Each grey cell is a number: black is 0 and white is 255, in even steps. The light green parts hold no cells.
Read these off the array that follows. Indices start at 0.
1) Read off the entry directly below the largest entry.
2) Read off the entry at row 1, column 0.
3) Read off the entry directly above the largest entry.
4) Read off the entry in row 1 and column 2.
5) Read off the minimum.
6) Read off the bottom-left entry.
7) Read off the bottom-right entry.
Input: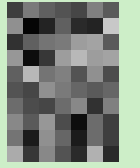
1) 90
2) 144
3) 90
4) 35
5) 5
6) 171
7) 42

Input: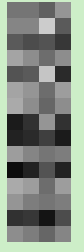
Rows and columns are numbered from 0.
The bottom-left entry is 141
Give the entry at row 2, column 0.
90
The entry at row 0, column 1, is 117
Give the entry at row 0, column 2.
96
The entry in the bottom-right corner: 133
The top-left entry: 117
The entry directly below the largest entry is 83
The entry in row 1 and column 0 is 133
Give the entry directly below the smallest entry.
170
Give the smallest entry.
12
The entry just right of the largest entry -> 90
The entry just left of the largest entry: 133

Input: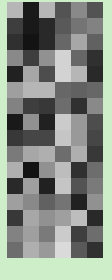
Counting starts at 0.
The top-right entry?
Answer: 83
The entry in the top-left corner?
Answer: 182
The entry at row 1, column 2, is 41
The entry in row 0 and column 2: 182
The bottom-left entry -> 109
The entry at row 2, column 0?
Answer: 48
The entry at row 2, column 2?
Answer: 41
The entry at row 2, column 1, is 19
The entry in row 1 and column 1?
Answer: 25
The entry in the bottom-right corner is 48
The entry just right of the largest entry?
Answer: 89
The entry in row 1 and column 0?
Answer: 62
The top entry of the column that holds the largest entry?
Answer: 83
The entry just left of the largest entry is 153
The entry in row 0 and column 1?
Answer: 25

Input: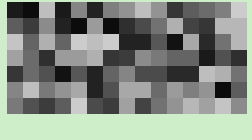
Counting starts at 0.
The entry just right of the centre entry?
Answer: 139
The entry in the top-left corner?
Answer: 26
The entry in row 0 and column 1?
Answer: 12
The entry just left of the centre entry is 54
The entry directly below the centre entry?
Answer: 133
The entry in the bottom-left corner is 121
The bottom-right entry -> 139
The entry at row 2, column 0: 196
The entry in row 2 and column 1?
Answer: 100
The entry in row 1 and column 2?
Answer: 139
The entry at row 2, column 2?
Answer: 176
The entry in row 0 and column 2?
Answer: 190
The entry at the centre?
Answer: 60
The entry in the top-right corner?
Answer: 204
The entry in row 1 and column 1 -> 60

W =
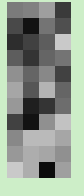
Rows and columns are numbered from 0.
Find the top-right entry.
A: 58
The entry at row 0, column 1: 129
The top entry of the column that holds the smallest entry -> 159
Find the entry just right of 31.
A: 52
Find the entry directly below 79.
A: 201
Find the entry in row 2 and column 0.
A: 45
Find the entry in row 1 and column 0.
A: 73
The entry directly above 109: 101

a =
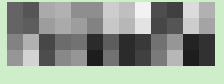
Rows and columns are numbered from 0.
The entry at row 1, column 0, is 100
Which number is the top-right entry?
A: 177
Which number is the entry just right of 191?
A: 242
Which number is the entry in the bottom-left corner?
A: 150
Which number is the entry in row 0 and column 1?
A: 85
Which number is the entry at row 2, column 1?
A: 177
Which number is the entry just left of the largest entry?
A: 191
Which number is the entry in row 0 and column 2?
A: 170
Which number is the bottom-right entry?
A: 49
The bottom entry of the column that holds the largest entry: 64
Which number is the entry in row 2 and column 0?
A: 130
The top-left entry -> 100
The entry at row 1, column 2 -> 157

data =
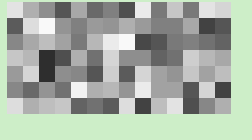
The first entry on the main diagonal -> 227
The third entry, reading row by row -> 142
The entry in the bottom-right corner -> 175
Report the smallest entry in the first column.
91
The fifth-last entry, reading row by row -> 190
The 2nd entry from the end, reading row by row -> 135
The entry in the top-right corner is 213
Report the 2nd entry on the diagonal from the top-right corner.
66
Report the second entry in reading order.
175
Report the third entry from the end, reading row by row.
79
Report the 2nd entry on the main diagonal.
221
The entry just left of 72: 249
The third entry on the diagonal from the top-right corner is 128

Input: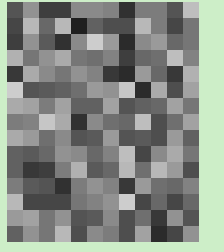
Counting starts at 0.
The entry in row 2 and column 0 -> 62
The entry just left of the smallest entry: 184
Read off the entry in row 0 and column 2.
62
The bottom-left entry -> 97
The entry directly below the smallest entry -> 138
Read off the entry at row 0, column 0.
84
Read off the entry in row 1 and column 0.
70
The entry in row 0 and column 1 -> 146
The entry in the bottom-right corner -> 146
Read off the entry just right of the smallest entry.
97
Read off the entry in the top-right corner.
190
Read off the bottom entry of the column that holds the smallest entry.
78
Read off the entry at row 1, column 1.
184
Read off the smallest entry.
31
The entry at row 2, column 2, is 90
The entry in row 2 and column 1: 146

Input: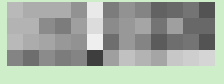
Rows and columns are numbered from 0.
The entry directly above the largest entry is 220
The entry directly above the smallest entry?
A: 239
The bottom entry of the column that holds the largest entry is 62
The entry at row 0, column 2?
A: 172
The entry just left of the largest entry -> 146
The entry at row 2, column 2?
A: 165
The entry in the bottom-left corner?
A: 132
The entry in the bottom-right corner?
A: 213
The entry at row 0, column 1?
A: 172
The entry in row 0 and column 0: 185
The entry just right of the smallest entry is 159
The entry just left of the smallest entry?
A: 132
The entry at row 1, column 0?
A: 179
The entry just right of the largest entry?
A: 110
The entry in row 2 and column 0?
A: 185
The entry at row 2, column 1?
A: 172

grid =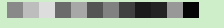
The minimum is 5
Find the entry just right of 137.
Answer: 189
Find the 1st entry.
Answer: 137
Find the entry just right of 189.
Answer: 221

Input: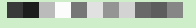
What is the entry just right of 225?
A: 148
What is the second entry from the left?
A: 29

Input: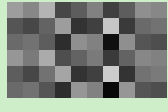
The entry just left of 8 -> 129
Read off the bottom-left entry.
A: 106
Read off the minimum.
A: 8
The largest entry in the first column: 157
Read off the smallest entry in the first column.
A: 85
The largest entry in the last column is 135
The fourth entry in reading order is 71
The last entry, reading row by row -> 78
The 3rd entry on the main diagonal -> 93
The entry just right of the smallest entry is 150

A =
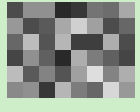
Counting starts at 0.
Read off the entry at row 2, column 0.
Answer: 103
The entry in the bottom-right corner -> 152
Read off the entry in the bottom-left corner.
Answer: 137
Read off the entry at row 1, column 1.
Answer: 76
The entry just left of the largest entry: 160
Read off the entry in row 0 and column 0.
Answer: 76
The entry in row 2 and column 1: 188
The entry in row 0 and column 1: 144
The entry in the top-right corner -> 168
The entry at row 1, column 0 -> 152
